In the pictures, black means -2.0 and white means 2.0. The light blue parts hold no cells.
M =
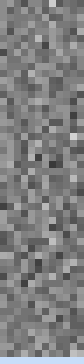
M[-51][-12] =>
0.2
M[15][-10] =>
-0.1
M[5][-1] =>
-0.5
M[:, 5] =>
[0.1, 0.3, -0.2, 0.0, 0.1, 0.9, 0.0, -0.3, -0.1, 0.4, 0.2, 0.5, -0.3, 0.1, 0.7, 0.0, 0.3, 0.1, 0.4, -0.3, 0.8, 0.1, -1.0, -0.2, 0.0, -0.1, -0.4, -0.1, 0.2, -0.3, 0.1, 0.0, 0.1, 0.0, -0.5, -0.2, 0.7, -1.0, -0.8, 0.3, 0.3, -0.4, 0.1, 0.5, 0.3, -0.4, 0.0, 0.2, 0.5, 0.6, -0.5]
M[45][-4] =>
-0.8
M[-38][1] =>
0.0
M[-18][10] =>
0.0
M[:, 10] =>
[-0.3, -0.3, 0.0, -0.2, -0.7, -0.1, 0.7, 0.1, -0.3, -0.5, -0.1, 0.0, 0.2, -0.2, -0.8, -0.2, -1.0, -0.4, -0.6, 1.3, 0.2, -0.6, -0.2, 0.5, 0.2, 0.9, 0.0, -0.3, 0.5, -0.2, -0.5, -0.7, 0.5, 0.0, -0.2, -0.4, 0.0, 0.8, -0.5, -0.1, -0.1, 0.0, -0.5, 0.0, -0.7, -0.5, -0.5, -0.2, -0.6, 0.5, 1.0]
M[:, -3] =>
[-0.2, 0.1, 0.1, -0.1, -0.2, -0.4, -0.1, 0.0, 0.4, -0.2, -0.3, 0.0, -0.1, 0.0, -0.1, 0.3, 0.3, 0.2, 0.1, -0.2, -0.4, 0.3, 0.2, 0.3, -0.1, -0.2, -0.2, 0.1, -0.2, -0.7, 0.1, -0.2, 0.0, -0.8, -0.3, -0.1, -0.2, 0.4, 0.7, -0.8, 0.1, 0.1, 0.3, -0.3, 0.1, -0.1, 0.4, -0.1, -0.3, -0.3, -0.4]
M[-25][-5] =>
-0.2
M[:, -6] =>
[-0.3, -0.5, 0.5, -0.1, 0.1, -0.2, -0.9, -0.3, -0.4, 0.4, -0.1, 0.4, 0.3, 0.2, 0.4, -0.6, -0.2, 0.4, -0.6, 0.0, -0.2, -0.2, 0.4, 0.3, -0.1, 0.5, 0.6, 0.2, -0.6, 0.9, 0.2, 0.3, 0.4, 0.6, -0.5, 0.1, 0.3, 0.0, -0.2, 0.1, -0.2, -0.5, -0.1, 0.4, -0.5, 0.5, 0.0, 0.4, 0.5, -0.4, 0.5]
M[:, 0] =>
[0.2, 0.2, 0.2, 0.4, 0.2, -0.1, 0.3, -0.8, 0.4, 0.2, -0.3, 0.5, 0.0, -0.5, 0.5, 0.0, 0.3, 0.4, 0.0, 0.4, 0.2, -0.1, 0.3, 0.4, 0.0, 0.4, -0.4, -0.1, -0.3, -1.0, 0.5, 0.5, 0.3, -0.6, -0.7, -0.4, 0.7, 0.0, -0.2, -0.8, 0.1, -0.3, 0.3, 0.4, -0.2, 0.0, 0.4, 0.1, 0.2, 0.4, 0.2]
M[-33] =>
[0.0, -0.2, 0.0, -0.3, 0.0, 0.4, -0.6, 0.7, 0.2, 0.1, -0.6, -0.3]
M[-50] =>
[0.2, -0.5, -0.1, 0.4, -0.3, 0.3, -0.5, 0.0, 0.3, 0.1, -0.3, -0.1]
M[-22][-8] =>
-0.2
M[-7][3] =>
-0.2
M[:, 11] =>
[-0.5, -0.1, 0.5, 0.1, 0.7, -0.5, 0.1, 0.3, 0.1, 0.1, -0.3, 0.0, 0.6, -0.7, 0.3, 0.0, -0.1, 0.5, -0.3, 0.5, -0.4, -0.7, 0.2, -0.4, 0.1, 0.0, -0.5, -0.8, 0.0, 0.1, 0.4, -0.4, -0.5, -0.2, 0.5, -0.2, -0.4, 0.1, -0.4, 0.0, -0.4, 0.4, 0.3, 0.5, -0.1, -0.3, -0.5, -0.3, 0.3, -0.4, 0.8]
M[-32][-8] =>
-0.5
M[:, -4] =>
[-0.6, 0.3, -0.4, -0.1, 0.2, 0.0, 0.2, 0.6, 0.1, -0.4, 0.3, -0.6, -0.5, 0.1, 0.0, 0.3, 0.1, -0.6, 0.2, -0.3, -0.2, -0.2, -0.6, -0.8, 0.0, -0.4, -0.3, -0.2, 0.4, 0.4, -0.4, -0.5, -0.6, 0.2, 0.3, 0.0, -0.9, -0.2, 0.0, -0.1, -0.2, 0.3, 0.2, -0.4, 0.2, -0.8, -0.2, 0.0, -0.3, -0.4, 0.1]
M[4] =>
[0.2, -0.7, 0.2, 0.3, -0.2, 0.1, 0.1, 0.4, 0.2, -0.2, -0.7, 0.7]
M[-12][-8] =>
-0.8
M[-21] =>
[0.5, 0.1, 0.0, -0.7, 0.4, 0.1, 0.2, -0.2, -0.4, 0.1, -0.5, 0.4]

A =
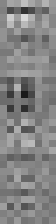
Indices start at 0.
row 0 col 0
0.1
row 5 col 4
-0.3
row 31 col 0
0.2
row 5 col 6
-0.5
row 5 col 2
-0.2
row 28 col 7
-0.2
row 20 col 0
0.3
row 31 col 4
-0.1
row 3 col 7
0.1
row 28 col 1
0.3
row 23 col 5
0.0
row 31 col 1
-0.1
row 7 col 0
-0.1
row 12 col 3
-0.9
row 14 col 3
-0.2
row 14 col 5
0.1
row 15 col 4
-0.6
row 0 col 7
0.4
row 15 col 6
-0.2
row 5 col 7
0.2
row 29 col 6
-0.2
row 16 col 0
0.2
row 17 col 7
0.4
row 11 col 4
-0.4
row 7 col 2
0.5
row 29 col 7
0.0
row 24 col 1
0.2
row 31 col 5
0.1
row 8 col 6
0.5
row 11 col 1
-0.7
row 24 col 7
-0.1
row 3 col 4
0.5
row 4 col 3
0.0
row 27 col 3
-0.6
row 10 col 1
0.4
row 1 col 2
-0.4
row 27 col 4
-0.2
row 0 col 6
0.8

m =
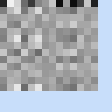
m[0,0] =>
-1.4
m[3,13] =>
0.9
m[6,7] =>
0.5
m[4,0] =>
0.1
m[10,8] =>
0.6
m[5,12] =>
0.3
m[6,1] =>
0.5
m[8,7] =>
0.7
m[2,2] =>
0.5
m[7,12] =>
0.5
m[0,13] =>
-1.5
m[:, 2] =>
[1.3, 1.4, 0.5, 0.0, 0.9, 1.6, 0.9, -0.2, 0.8, 0.1, 0.8, 0.7, 1.6]
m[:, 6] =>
[0.4, 0.2, 0.9, 0.5, 0.3, 0.4, 0.3, 0.9, 0.3, 0.4, 0.4, 0.5, 0.3]
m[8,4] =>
0.1
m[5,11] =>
1.0
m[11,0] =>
0.2
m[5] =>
[0.0, 0.9, 1.6, -0.3, 1.0, 1.5, 0.4, 0.7, 0.2, 0.1, -0.2, 1.0, 0.3, 0.5]
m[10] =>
[0.5, 0.6, 0.8, 0.4, 0.8, 0.9, 0.4, 0.5, 0.6, 0.4, 0.5, 0.7, 0.5, 0.7]
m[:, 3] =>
[-0.3, -0.1, 0.6, 1.0, 0.2, -0.3, 0.3, 1.2, 0.2, 0.9, 0.4, 0.4, -0.3]
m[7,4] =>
0.3
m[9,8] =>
1.1
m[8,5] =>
0.7
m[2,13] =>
0.6
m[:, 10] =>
[-1.8, -0.2, 0.8, 1.2, 0.1, -0.2, 0.5, 1.2, -0.1, 1.1, 0.5, 0.1, -0.2]
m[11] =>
[0.2, 0.8, 0.7, 0.4, 0.2, 0.5, 0.5, 0.7, 0.1, 0.5, 0.1, 0.3, 0.6, 0.2]
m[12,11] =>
0.9
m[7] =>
[1.1, 0.2, -0.2, 1.2, 0.3, -0.3, 0.9, 0.5, 0.8, 1.0, 1.2, 0.3, 0.5, 0.5]
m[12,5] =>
1.6
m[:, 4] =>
[-1.1, 0.7, 0.8, 0.6, 0.4, 1.0, 0.9, 0.3, 0.1, 0.7, 0.8, 0.2, 1.0]
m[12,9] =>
0.0
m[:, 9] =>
[0.5, 0.1, 0.7, 0.7, 0.3, 0.1, 0.3, 1.0, 0.4, 0.6, 0.4, 0.5, 0.0]
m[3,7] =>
0.4
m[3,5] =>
0.3

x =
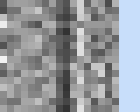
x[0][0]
-0.6
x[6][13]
0.1
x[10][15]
-0.5
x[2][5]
0.3
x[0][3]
0.5
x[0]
[-0.6, 0.4, 0.5, 0.5, 0.4, 0.1, -0.3, 0.5, -0.4, -0.7, 0.6, 1.3, -0.4, 0.6, 0.3, -0.8, 0.8]
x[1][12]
0.2
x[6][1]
0.0
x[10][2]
-0.2
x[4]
[0.3, 0.3, 0.5, 0.5, 0.4, 0.3, 0.0, 0.4, -0.8, -1.2, 0.1, 1.5, 0.2, 0.1, 0.2, -0.3, 0.6]
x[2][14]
-0.1
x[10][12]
0.1
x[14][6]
0.4
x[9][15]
-0.7
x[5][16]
-0.4
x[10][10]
0.5
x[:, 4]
[0.4, 0.7, 0.3, -0.4, 0.4, 0.6, 0.7, 0.5, -0.1, 0.0, 0.5, 0.3, 0.0, 0.1, 0.6, 0.4]
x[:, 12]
[-0.4, 0.2, 0.8, 0.4, 0.2, 0.7, 0.0, 0.4, 0.7, -0.5, 0.1, 0.0, 0.3, -0.1, 0.7, 0.4]
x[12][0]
1.0
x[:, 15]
[-0.8, -0.3, 0.4, 0.3, -0.3, 0.3, -0.5, 0.1, 0.5, -0.7, -0.5, -0.3, -0.2, -0.6, 0.2, -0.1]
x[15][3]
0.5
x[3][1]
0.7
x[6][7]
0.0
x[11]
[0.5, 0.4, 0.8, 0.3, 0.3, -0.1, -0.2, 0.5, -0.7, -1.0, 0.1, 1.4, 0.0, 0.1, -0.2, -0.3, 0.9]
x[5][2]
-0.1
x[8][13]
-0.2
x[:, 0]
[-0.6, -0.8, 1.0, 1.7, 0.3, 0.0, -0.7, 0.4, 1.8, -0.1, -0.5, 0.5, 1.0, 0.2, 0.1, 0.6]
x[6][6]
-0.1
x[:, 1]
[0.4, -0.2, 0.1, 0.7, 0.3, -0.3, 0.0, 0.0, 0.5, 0.7, 0.2, 0.4, 0.7, 0.7, -0.2, 0.2]
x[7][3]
0.4
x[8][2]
0.5

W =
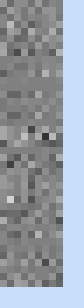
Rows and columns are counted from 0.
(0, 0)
0.4
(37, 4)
-0.1
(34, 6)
0.0
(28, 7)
0.2
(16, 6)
-0.1
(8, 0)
0.0
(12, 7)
0.0
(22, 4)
-0.4
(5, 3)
-0.3
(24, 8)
0.0
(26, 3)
0.4
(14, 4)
0.1
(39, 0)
-0.3
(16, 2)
-0.4
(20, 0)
-0.6
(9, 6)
0.2
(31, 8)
-0.7
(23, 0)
-0.1
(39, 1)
0.2
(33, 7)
0.2
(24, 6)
0.2
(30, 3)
-0.6
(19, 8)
-0.3
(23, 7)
-0.2
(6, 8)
0.0
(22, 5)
0.0
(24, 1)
0.3
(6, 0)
0.5
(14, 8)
0.0
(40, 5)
0.4
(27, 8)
0.0
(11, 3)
0.1
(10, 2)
0.0
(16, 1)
-0.4
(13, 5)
0.6
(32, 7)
0.1
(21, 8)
0.0

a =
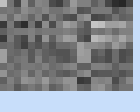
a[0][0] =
1.0
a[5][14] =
0.7
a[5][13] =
0.9
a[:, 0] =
[1.0, -0.2, 0.2, -1.1, -0.5, -1.1, -0.4, 0.5, 0.5, -0.3, 0.3, -0.5, -0.2]
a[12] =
[-0.2, -0.1, -0.6, -0.3, -0.1, -0.3, 0.1, -0.5, -0.3, 0.1, 0.3, -0.4, -0.5, 0.2, 0.3, -0.1, -0.5, -0.2, -0.2]
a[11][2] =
-0.3
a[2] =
[0.2, -0.3, 0.2, 0.0, -0.4, 0.0, -0.7, 0.0, -0.3, -0.7, -0.8, 0.1, 0.3, -0.9, -0.8, -0.6, -0.2, -0.5, -0.4]
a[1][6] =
0.1
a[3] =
[-1.1, -0.1, -0.9, -1.3, -0.2, -1.0, 0.2, -0.8, 0.0, 0.5, 0.3, -0.2, -0.6, 1.1, 1.0, 0.5, 0.5, 0.6, 0.1]
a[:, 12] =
[0.0, -0.6, 0.3, -0.6, -0.6, -0.9, 0.2, 0.4, 0.4, -0.5, 0.2, -1.0, -0.5]
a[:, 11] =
[0.0, -0.7, 0.1, -0.2, -0.5, -0.6, 0.5, 0.5, 0.4, -0.5, 0.0, -1.1, -0.4]
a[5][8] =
0.1
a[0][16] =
-1.3
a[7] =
[0.5, -0.3, -0.4, -0.2, -0.6, -0.2, -0.5, -0.6, -0.7, -0.7, -0.4, 0.5, 0.4, -0.6, -0.4, -0.8, -0.3, -0.8, -0.7]
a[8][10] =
-0.5
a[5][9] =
0.5
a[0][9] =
-0.4
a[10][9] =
-0.6
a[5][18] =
0.2
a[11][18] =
0.1
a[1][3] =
0.2
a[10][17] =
-0.7
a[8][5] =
0.0
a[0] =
[1.0, -0.2, -0.9, 0.3, -0.5, 0.1, 0.0, -0.8, -1.0, -0.4, 0.4, 0.0, 0.0, -0.5, -0.2, -0.9, -1.3, -1.4, -0.9]
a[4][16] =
-0.3
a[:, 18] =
[-0.9, -0.2, -0.4, 0.1, 0.0, 0.2, -0.4, -0.7, -0.6, -0.2, -0.5, 0.1, -0.2]
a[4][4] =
0.0
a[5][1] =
-0.1
